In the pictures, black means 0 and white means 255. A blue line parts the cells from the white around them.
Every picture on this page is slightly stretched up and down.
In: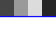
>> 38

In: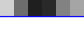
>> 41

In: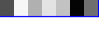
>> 227

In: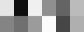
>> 143

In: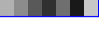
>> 48

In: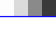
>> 57

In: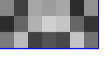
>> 157

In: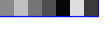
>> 79

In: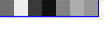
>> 16
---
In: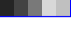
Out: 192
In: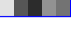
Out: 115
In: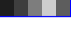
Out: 93
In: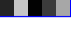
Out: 167
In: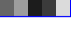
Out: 219
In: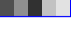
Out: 226
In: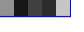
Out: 198
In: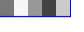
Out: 203
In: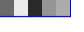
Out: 172
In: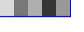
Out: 153
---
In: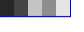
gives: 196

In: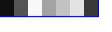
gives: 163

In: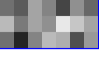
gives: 144

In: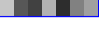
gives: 178

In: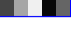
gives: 240

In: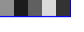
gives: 96

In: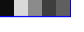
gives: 139
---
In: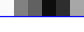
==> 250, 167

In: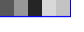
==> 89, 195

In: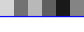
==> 214, 132

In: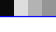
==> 10, 149

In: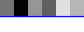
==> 116, 182

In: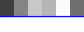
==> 63, 111

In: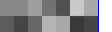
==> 136, 69

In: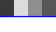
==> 57, 87

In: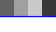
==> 99, 56
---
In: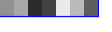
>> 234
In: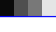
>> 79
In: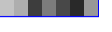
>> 72
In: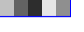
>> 45
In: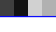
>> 18
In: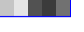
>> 82
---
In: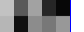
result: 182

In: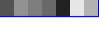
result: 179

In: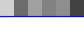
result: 160

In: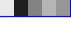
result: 181

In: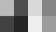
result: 218

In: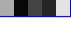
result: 172

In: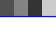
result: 131

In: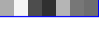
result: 181
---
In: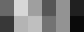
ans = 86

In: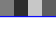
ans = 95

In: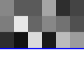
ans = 165

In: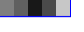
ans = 74

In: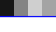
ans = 164

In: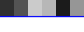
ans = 183

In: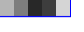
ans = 61
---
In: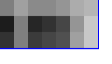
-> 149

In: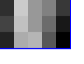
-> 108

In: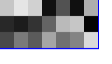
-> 198

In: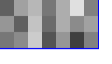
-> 139

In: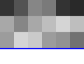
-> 213

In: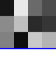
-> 42
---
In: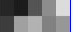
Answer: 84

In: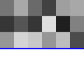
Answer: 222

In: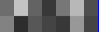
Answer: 119

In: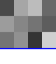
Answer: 134

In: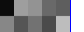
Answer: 147

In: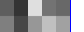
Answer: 223

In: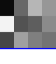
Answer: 82
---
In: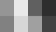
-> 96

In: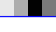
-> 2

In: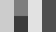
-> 226

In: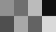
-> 187

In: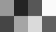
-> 87

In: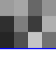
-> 103

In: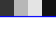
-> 228

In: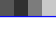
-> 124

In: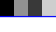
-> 57
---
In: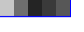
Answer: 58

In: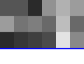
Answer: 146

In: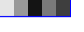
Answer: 122

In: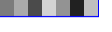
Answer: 211

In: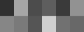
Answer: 94

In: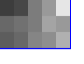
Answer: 153
